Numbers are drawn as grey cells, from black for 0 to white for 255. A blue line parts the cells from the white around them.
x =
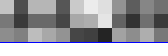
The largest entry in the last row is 189
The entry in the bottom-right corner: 120
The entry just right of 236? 223
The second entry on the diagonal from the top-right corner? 112
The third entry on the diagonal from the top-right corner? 141
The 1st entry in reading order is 195
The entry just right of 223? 147
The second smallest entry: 50
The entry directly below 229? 36
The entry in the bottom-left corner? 141
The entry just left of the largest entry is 202

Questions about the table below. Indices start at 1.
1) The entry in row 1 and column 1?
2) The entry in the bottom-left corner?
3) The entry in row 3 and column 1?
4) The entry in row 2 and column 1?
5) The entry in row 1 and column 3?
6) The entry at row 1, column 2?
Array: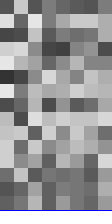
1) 84
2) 96
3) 70
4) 222
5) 84
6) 201

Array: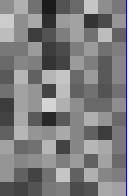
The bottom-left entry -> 75
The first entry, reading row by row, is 142
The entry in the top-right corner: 120
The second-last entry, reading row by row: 169
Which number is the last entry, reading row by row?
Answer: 162
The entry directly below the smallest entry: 46
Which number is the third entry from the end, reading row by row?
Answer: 83
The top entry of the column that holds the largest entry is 27
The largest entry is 212
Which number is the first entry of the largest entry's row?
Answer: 60
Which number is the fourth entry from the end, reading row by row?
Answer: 75
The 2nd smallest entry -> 40
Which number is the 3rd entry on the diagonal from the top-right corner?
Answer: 113
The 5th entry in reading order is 83
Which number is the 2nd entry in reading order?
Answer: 176
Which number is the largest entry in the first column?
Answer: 204
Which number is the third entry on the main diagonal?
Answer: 60
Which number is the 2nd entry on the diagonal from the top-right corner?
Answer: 75
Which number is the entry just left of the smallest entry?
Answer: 113

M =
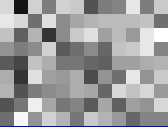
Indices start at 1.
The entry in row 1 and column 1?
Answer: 215
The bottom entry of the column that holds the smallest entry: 247
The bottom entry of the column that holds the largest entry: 132
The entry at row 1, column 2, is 20
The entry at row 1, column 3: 209
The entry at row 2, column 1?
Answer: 231
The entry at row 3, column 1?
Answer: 194
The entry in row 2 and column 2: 215
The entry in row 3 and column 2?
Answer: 96
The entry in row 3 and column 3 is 179
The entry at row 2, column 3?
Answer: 111
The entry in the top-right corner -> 201
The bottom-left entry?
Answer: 111
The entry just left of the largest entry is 231

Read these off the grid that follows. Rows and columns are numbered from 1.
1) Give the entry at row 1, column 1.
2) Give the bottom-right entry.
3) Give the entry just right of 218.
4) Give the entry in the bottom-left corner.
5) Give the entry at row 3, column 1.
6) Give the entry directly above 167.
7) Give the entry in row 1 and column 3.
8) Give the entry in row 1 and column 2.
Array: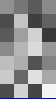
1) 145
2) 244
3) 151
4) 76
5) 90
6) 131
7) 90
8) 118
